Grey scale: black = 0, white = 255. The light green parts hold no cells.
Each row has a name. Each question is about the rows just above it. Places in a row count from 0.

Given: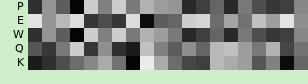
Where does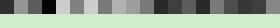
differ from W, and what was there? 13, [101]
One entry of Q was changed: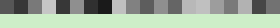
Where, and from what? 3, [205]

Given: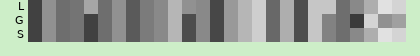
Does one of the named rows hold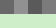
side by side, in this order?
no
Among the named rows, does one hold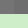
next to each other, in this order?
no
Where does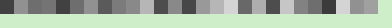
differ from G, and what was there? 16, [206]

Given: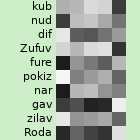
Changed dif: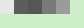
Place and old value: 3, [115]
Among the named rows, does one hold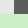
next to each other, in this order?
yes
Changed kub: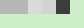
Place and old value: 0, [175]
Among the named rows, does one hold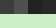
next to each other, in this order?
yes
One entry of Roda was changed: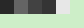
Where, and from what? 4, [224]

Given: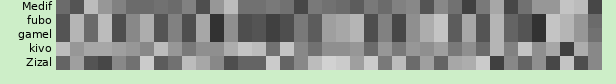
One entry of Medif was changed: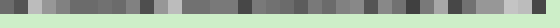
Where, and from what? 16, [113]
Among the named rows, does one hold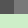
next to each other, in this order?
no
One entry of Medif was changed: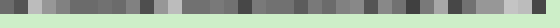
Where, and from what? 20, [107]
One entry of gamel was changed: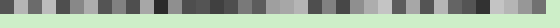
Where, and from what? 11, [50]
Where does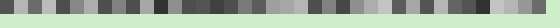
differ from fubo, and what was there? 7, [84]
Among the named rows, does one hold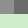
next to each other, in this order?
yes

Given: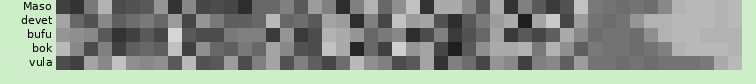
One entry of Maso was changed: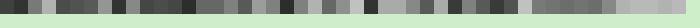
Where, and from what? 32, [51]
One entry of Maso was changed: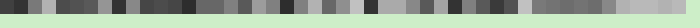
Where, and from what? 31, [170]
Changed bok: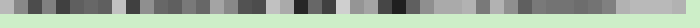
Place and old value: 29, [89]
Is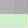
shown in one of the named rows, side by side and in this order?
yes
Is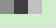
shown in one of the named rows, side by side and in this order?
no
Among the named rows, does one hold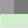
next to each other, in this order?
no

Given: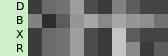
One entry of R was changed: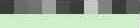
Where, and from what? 7, [137]
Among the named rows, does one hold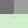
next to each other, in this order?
yes

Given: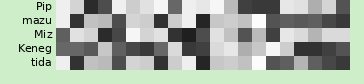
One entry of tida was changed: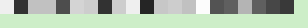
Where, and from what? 3, [186]
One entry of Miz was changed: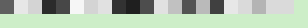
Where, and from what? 1, [225]
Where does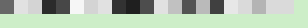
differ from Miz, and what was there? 0, [95]

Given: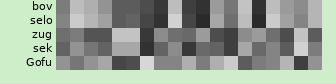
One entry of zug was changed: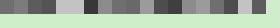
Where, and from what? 2, [84]
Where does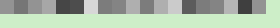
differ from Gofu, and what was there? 7, [132]

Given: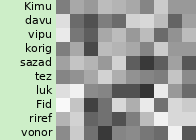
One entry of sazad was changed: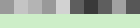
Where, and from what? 0, [161]
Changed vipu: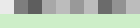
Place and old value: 1, [119]
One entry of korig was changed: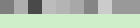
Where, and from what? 1, [168]
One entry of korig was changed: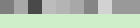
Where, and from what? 7, [203]
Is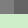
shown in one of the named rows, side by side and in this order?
no

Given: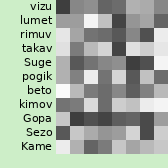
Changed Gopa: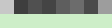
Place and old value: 5, [100]
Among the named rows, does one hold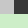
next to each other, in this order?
no
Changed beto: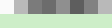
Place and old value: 4, [135]

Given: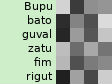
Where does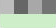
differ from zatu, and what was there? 1, [108]
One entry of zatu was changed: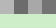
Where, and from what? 0, [189]
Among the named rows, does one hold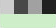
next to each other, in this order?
no
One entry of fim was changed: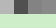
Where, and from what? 2, [123]
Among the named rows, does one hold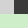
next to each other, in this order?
yes

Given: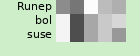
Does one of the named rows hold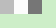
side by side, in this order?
no
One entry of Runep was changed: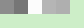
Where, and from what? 3, [188]
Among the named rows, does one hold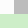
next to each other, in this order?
yes
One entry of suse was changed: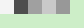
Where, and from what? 2, [167]
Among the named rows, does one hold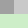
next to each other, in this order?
no

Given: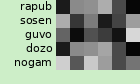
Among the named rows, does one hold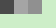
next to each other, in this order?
no
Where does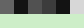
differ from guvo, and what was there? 1, [12]
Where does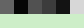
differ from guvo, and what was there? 1, [12]

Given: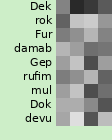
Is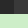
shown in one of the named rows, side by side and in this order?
yes
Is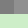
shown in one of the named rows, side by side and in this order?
yes

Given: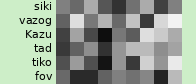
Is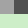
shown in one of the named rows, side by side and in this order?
no
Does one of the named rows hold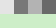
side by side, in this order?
no
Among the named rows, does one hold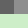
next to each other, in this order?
yes
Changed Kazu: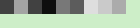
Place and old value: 2, [73]
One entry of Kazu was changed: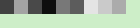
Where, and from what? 6, [222]
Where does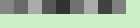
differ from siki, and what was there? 0, [128]
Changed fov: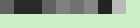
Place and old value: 0, [105]

